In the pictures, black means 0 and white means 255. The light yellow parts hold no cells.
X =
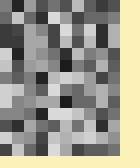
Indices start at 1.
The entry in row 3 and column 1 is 59
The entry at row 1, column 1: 125
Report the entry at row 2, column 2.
196
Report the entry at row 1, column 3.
156
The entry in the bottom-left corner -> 69
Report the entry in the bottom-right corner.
114
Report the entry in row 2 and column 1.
104
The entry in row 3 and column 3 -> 167
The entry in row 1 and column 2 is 36
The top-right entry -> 81

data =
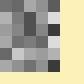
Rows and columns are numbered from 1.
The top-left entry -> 114
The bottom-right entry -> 58
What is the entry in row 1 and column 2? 104
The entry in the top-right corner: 92
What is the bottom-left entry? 168
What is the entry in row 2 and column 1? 178
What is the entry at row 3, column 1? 156
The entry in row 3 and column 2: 133

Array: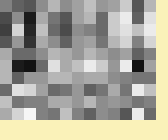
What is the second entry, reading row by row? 97
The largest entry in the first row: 203
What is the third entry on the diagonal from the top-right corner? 224
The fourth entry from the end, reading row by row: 129
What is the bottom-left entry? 170
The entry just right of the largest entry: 129
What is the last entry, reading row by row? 106
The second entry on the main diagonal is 141
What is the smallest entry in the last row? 86
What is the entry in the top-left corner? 129
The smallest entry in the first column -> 63
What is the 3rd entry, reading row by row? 86
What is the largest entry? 246
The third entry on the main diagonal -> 39
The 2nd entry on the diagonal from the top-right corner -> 97
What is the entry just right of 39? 192
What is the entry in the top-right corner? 182
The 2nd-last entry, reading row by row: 235

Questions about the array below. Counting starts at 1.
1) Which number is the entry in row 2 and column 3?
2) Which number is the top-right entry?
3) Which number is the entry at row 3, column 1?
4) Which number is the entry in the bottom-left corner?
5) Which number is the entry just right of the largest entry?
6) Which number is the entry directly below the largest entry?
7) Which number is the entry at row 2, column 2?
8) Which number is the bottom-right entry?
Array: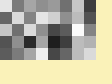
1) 132
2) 62
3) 198
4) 92
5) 132
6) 188
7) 218
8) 218
